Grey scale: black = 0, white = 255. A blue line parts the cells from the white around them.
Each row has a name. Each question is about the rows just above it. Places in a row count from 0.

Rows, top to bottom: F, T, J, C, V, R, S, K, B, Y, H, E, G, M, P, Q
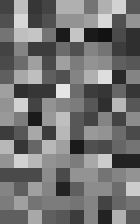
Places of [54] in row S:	2 3 7 9
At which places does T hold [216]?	1 7
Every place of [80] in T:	0 3 8
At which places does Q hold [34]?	7
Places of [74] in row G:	0 1 2 4
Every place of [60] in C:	2 3 8

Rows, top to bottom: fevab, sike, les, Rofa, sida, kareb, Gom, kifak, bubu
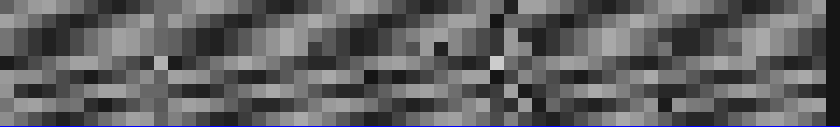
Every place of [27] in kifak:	7 38 47
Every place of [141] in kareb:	1 2 10 14 45 58
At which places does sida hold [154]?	27 41 53

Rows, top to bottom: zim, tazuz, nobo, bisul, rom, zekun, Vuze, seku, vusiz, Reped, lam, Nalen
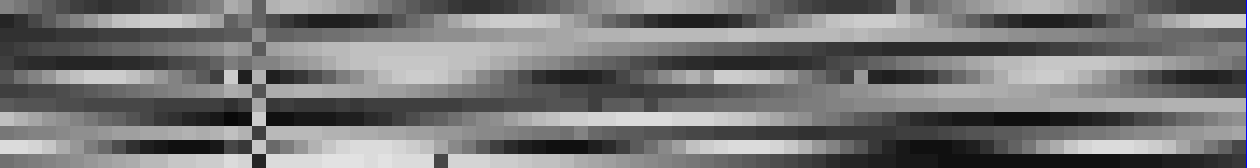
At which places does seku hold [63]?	11 12 13 14 15 17 20 24 26 27 28 29 30 31 32 42
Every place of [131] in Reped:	2 3 36 41 80
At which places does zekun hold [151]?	3 11 50 56 61 70

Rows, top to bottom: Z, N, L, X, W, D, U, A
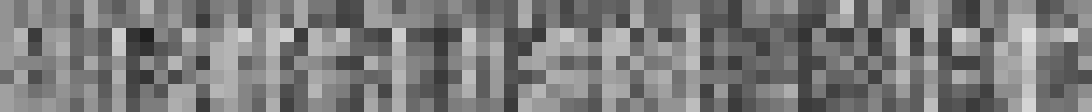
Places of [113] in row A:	27 34 40 60 64 74 76
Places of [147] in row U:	4 37 40 55
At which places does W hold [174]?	15 26 43
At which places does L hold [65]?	27 50 59
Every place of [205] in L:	8 17 20 28 68 76

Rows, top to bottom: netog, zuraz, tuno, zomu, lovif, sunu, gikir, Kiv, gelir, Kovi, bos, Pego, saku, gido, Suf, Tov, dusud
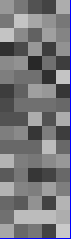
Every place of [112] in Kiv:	1 2 3
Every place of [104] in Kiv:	4
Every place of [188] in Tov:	1 2 3
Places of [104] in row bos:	0 1 2 4
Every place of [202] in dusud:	4

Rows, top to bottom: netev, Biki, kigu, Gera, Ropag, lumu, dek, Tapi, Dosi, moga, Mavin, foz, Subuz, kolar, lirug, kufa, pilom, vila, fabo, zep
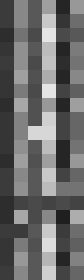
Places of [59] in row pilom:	0 1 4
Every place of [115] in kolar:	4 5
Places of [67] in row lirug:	1 3 5
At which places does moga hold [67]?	4

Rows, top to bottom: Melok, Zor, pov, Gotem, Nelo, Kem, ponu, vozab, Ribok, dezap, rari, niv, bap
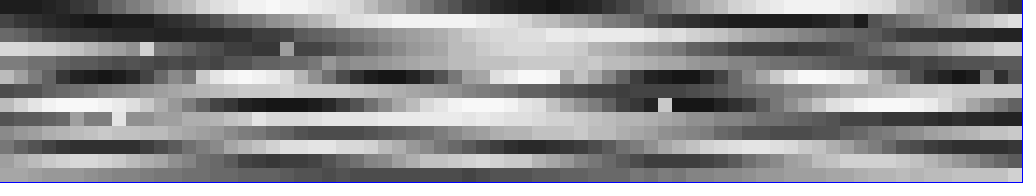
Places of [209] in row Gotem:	2 3 10 35 39 40 71 72
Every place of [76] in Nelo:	8 10 12 14 62 65 67
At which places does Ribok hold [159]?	5 11 12 48
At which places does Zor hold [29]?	5 8 9 10 52 53 54 55 56 57 61
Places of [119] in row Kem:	13 32 64 70

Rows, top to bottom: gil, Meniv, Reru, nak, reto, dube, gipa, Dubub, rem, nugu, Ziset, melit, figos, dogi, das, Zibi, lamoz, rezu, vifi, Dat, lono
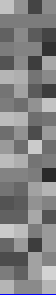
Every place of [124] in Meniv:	0 1 2 3
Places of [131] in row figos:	0 1
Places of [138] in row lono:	1 2
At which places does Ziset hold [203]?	2

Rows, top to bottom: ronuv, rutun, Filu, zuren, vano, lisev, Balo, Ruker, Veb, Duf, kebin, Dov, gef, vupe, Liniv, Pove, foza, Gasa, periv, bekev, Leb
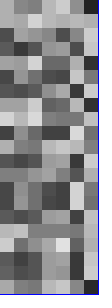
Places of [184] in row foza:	0 6
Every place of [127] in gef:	0 1 4
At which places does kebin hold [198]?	4
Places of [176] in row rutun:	0 4 6

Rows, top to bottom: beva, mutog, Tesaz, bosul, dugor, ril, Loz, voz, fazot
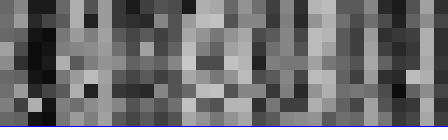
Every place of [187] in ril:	6 17 22 29
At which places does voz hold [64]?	1 20 21
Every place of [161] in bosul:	0 10 16 23 26
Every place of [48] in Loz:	9
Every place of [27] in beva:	2 3 9 13 28
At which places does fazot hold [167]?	13 17 30

